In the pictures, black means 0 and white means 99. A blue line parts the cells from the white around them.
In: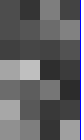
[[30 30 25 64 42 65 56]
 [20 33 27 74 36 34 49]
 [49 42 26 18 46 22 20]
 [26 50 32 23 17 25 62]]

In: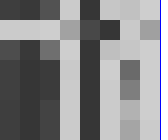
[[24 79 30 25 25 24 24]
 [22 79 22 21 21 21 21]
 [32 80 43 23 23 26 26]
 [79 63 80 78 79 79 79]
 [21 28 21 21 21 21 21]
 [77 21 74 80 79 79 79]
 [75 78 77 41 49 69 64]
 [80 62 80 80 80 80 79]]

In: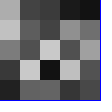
[[67 75 48 22 13]
 [26 36 31 78 38]
 [23 26 78  7 39]
 [10 56 31 74 21]
 [ 7 43 62 32 28]]

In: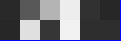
[[16 15]
 [34 87]
 [70 21]
 [92 94]
 [19 18]
 [15 18]]

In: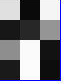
[[87  9 55 10]
 [ 4 15 97 98]
 [95 58  7  5]]

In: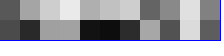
[[34 29]
 [64 16]
 [80 62]
 [91 63]
 [68  7]
 [75  5]
 [80 17]
 [39 65]
 [53 32]
 [87 85]
 [50 36]]
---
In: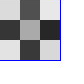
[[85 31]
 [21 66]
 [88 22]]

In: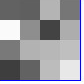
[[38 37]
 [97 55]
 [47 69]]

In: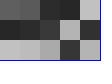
[[37 35]
 [15 17]
 [75 73]]

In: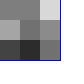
[[49 49]
 [64 44]
 [26 17]]

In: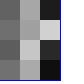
[[38 65]
 [43 62]
 [36 77]]

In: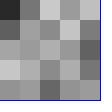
[[16 46]
 [37 62]
 [64 60]]

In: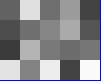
[[38 87]
 [30 43]
 [23 70]]

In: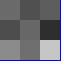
[[41 31]
 [30 40]
 [54 43]]

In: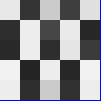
[[90 20]
 [18 92]
 [16 92]]
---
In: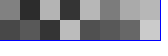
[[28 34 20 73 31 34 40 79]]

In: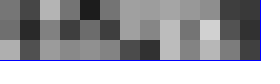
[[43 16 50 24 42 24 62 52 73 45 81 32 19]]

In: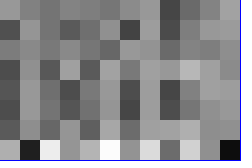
[[31 58 45 35 43 56 26 61 29 49 59 60]
 [30 56 34 62 35 63 47 62 59 71 62 54]
 [30 59 45 33 44 58 27 61 30 46 56 59]
 [68 12 92 58 70 98 57 85 42 81 56  5]]

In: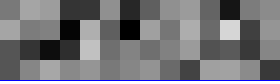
[[64 48 50  2 68 37  0 62 46 67 41 83 25 58]
 [33 52 65 53 58 47 52 57 41 26 62 63 54 22]]

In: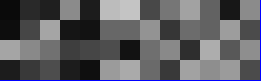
[[ 5 27 64  8  7 40 40 57 21 42 38 61 29]
 [11 22 30 11  6 60 66 41 22 63 55 60 29]]

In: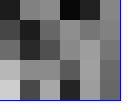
[[27 11 40 55 46 50]
 [71 54 54 35 62 41]]

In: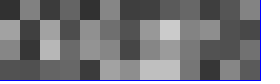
[[63 25 63 30 56 43 32 59 79 51 55 31 28]
 [32 31 39 40 23 63 55 74 74 46 21 52 35]]

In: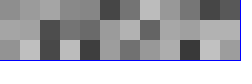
[[64 63 30 45 41 60 69 39 65 62 69 69]]

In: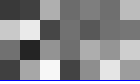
[[78 91 27 44 34 44 46]
 [25 65 96 26 55 89 61]]
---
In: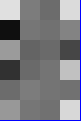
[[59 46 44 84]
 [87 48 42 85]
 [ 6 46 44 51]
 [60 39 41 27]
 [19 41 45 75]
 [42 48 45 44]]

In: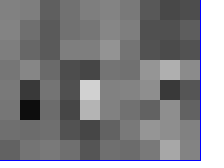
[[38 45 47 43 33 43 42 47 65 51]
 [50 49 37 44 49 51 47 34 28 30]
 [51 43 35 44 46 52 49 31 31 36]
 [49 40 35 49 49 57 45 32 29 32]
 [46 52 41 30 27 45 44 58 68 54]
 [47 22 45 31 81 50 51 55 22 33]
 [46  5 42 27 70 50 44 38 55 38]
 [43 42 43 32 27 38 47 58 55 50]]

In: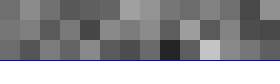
[[42 33 48 39 53 35 30 41 14 36 76 53 46 37]
 [43 54 44 34 37 39 62 57 46 42 50 43 28 56]
 [46 49 35 47 27 53 48 54 36 61 35 51 30 28]]

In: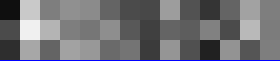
[[18 65 39 63 59 41 45 23 58 31 13 57 33 49]
 [ 6 78 49 56 54 39 29 28 61 32 20 39 63 49]
 [29 93 70 49 46 55 34 25 39 36 50 29 72 48]]

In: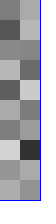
[[67 57]
 [49 66]
 [33 71]
 [53 52]
 [71 41]
 [37 79]
 [66 48]
 [49 60]
 [82 19]
 [58 66]]

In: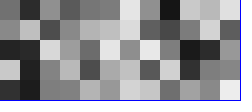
[[19 11 49 50 70 59 82 77 43 63 53 92]
 [44 17 56 35 46 48 89 56  8 78 72 87]
 [53 74 30 53 70 74 85 37 28 48 82 36]
 [14 16 84 61 42 89 55 90 49 10 17 59]
 [78 13 51 72 30 66 75 34 81 19 49 52]]
